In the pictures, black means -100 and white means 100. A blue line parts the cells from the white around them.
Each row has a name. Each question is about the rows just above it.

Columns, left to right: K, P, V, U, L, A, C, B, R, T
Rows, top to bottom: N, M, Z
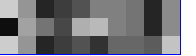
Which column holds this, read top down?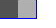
L
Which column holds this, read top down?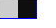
K
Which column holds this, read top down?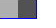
L
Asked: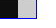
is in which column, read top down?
K

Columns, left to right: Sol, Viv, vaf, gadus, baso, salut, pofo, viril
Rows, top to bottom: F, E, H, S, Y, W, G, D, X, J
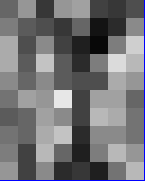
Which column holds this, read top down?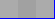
pofo
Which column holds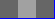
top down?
Viv
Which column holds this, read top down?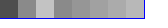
vaf
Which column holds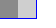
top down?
viril
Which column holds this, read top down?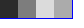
pofo

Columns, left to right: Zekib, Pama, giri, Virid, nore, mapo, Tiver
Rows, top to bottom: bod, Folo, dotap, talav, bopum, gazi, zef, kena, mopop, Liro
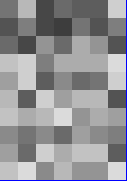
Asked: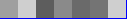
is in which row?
bopum
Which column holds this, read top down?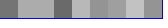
nore

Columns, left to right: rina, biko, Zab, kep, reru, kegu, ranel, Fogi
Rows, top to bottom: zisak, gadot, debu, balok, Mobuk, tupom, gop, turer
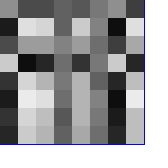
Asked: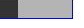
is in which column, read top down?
reru
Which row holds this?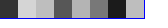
gop

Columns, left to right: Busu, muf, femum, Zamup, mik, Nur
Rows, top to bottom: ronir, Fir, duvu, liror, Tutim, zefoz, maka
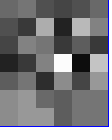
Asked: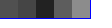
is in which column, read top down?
Busu
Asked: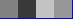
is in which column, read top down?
Nur
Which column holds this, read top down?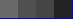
Busu
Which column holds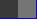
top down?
muf
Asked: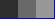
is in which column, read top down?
femum

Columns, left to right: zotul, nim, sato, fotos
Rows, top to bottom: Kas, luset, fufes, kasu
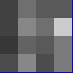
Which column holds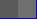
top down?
sato
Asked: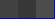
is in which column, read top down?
zotul
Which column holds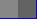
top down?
nim
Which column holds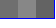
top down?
nim
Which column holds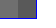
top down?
sato
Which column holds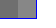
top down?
nim

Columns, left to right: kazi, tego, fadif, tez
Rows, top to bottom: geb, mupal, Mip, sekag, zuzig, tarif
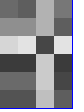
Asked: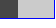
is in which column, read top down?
fadif
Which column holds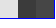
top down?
tez
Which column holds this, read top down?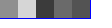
kazi
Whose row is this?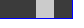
sekag

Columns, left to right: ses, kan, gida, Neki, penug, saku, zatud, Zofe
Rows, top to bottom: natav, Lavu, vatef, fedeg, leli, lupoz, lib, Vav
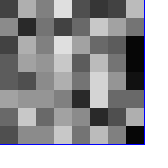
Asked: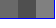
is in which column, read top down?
zatud
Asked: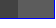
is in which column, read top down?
ses
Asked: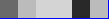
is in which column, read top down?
saku
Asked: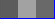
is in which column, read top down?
ses
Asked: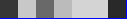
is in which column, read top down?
saku
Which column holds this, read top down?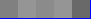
gida

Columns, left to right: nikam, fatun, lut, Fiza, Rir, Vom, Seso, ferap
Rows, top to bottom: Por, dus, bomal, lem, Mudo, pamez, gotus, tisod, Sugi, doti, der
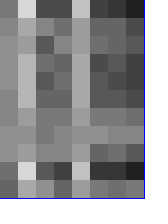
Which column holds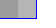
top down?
fatun
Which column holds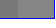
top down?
Fiza
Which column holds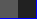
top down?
ferap
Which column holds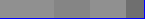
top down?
nikam
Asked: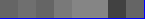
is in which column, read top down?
Fiza

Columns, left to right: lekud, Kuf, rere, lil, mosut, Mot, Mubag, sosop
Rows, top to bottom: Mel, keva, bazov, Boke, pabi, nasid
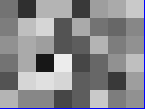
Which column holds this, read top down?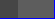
mosut
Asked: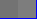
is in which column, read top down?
lekud
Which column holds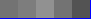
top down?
lekud
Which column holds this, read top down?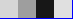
rere
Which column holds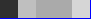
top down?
Kuf
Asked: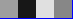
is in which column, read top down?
rere

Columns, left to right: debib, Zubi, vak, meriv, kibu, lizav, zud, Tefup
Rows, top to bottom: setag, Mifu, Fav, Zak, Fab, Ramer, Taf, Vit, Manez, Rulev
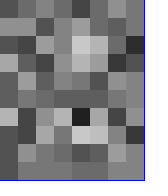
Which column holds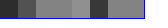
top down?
Tefup

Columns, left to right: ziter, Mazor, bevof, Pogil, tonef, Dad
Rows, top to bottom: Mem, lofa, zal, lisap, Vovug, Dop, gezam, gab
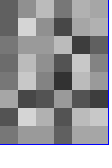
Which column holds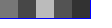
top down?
Pogil
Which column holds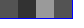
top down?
Pogil
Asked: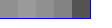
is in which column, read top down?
bevof

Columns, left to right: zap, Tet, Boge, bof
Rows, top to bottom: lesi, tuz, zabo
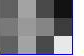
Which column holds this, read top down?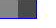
Boge
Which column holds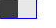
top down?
bof
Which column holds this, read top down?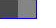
Boge
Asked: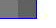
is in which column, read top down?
zap

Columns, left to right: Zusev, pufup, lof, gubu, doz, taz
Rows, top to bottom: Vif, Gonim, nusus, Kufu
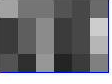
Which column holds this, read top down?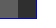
pufup
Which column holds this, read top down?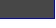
doz

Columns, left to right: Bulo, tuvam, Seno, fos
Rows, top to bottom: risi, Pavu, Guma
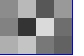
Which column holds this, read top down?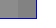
Bulo
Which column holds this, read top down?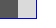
Seno
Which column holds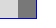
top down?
Seno
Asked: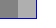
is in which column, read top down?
Bulo
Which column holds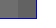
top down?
fos

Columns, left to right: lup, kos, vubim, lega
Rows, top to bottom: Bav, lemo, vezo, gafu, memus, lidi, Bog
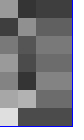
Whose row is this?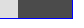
Bog
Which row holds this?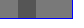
vezo
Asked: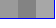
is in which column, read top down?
lup
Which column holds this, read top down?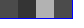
kos
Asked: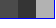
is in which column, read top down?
kos

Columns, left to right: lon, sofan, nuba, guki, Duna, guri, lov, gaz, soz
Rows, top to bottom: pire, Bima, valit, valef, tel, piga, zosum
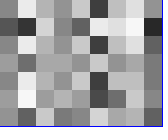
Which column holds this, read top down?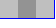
lov
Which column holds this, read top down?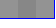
guki

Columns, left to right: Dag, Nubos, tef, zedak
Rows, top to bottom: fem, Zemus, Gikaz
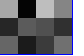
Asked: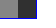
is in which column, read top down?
zedak
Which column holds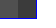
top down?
tef
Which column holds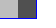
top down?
tef

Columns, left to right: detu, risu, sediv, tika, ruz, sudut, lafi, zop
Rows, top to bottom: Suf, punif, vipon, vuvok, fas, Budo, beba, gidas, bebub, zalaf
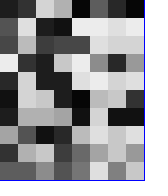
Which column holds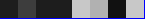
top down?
sediv
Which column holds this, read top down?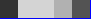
risu
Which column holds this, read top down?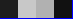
sediv
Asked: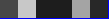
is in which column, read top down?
tika
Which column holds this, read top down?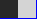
lafi

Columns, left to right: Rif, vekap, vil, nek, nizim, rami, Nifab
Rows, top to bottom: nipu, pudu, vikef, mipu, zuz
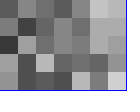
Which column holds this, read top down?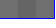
vil
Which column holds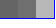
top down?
vil

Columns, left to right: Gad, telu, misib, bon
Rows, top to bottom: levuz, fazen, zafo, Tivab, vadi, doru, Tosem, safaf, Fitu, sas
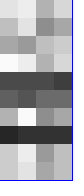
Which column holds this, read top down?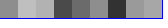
misib
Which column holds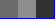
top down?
misib
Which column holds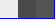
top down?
telu
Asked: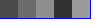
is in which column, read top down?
misib
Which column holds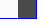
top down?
Gad
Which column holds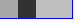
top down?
bon
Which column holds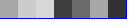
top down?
bon

